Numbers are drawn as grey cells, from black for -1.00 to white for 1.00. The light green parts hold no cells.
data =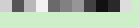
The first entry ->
0.63
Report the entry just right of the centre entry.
0.18
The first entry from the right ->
0.73

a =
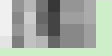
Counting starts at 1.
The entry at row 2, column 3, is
0.60
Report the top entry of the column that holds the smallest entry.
-0.57
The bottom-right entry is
0.25
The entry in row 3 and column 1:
0.88
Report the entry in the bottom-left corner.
0.79
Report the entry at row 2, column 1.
0.88
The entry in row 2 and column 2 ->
0.07
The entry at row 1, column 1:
0.88
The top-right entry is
0.34
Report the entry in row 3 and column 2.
0.17

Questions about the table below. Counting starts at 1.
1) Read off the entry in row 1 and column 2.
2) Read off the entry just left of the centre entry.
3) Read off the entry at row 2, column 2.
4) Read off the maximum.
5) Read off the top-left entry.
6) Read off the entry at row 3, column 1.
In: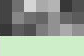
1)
-0.12
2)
-0.12
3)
0.06
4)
0.67
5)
-0.47
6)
-0.57

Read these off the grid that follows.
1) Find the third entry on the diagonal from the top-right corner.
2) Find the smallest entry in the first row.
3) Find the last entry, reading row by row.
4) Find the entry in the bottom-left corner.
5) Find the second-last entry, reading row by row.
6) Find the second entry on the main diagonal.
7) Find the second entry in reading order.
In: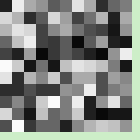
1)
-0.48
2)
-0.75
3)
0.15
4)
-0.38
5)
0.51
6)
0.41
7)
0.86
